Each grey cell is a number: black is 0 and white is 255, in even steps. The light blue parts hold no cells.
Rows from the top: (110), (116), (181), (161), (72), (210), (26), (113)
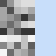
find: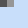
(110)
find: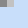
(26)
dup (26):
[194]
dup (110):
[221]
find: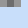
(161)
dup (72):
[53]

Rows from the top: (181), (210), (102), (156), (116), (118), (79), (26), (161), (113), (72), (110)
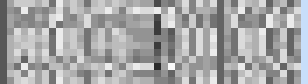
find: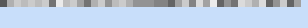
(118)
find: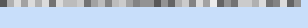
(26)
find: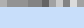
(118)
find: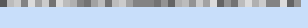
(72)

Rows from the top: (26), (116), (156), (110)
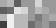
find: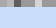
(26)
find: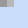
(116)
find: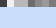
(110)
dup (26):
[153]
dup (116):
[153]
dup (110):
[184]

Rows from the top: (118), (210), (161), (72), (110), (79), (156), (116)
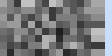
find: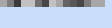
(118)
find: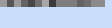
(161)

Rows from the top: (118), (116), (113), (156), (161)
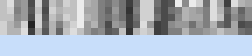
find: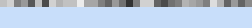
(116)
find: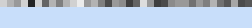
(156)
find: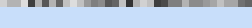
(161)
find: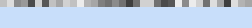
(118)

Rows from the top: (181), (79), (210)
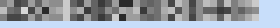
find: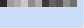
(79)
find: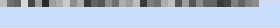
(79)
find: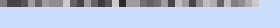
(210)

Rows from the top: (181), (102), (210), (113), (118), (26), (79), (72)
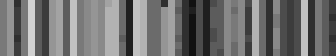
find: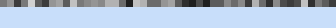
(102)
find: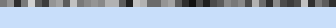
(26)
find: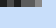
(102)

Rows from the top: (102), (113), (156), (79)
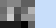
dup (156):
[149]
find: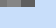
(102)
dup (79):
[28]

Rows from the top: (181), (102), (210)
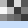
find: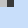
(102)
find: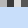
(181)

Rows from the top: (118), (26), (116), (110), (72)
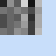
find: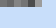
(26)
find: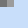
(110)

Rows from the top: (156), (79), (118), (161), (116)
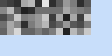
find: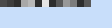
(156)
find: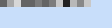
(116)
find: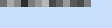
(161)

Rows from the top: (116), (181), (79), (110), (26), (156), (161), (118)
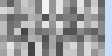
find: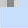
(118)
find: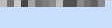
(26)
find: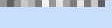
(116)
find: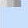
(161)
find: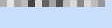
(161)

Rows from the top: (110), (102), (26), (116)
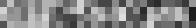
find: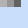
(110)
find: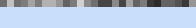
(110)

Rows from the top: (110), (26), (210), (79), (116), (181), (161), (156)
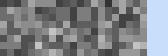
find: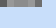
(79)
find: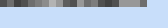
(156)
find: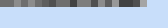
(210)
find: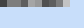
(161)
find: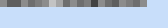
(116)
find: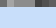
(110)
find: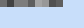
(161)

